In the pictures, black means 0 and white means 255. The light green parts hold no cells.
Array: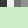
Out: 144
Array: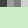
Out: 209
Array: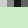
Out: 97
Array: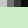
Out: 14
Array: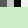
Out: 243
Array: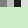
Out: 222
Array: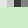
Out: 130
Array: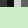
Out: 98
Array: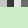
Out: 109
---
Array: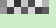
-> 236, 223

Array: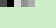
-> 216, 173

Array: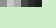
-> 199, 171

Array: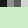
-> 211, 144

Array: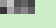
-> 197, 166

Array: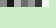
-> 243, 181

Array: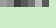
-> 188, 157

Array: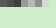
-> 216, 184

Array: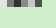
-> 227, 199
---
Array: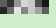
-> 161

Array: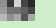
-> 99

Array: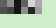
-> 36

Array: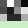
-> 142

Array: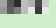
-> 58

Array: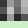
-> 102
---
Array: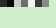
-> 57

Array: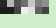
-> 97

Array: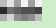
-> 143

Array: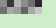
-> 168

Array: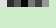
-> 63

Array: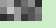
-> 85

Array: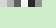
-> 40
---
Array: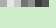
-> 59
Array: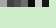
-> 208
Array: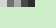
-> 73
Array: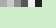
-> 240
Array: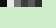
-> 89
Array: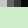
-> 55
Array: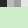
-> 159
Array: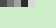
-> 44
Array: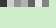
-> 234
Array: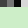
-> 9
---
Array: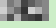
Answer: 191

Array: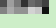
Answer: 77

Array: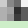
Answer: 204

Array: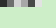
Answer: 44

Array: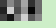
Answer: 61

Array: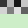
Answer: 53
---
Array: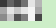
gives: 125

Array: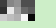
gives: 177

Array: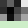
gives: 15

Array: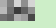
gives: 173

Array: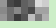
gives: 189

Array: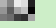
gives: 61

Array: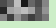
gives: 63

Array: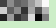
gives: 219
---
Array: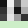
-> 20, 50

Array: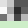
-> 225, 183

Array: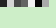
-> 35, 169

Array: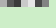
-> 176, 131

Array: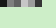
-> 23, 53

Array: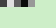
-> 64, 152

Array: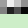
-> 158, 7

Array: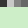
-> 52, 103

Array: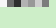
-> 246, 124

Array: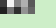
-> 61, 102
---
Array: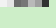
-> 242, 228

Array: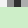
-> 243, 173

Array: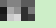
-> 215, 201

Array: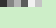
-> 241, 196

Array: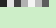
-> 244, 228

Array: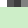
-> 255, 129

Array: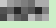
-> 199, 187
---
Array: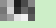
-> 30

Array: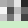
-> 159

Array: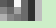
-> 107

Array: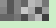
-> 186

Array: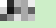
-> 183

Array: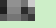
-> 145

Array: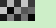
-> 45
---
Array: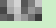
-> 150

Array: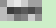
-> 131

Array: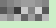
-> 157

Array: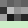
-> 25

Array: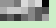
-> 134

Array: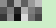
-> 218

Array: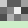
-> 175
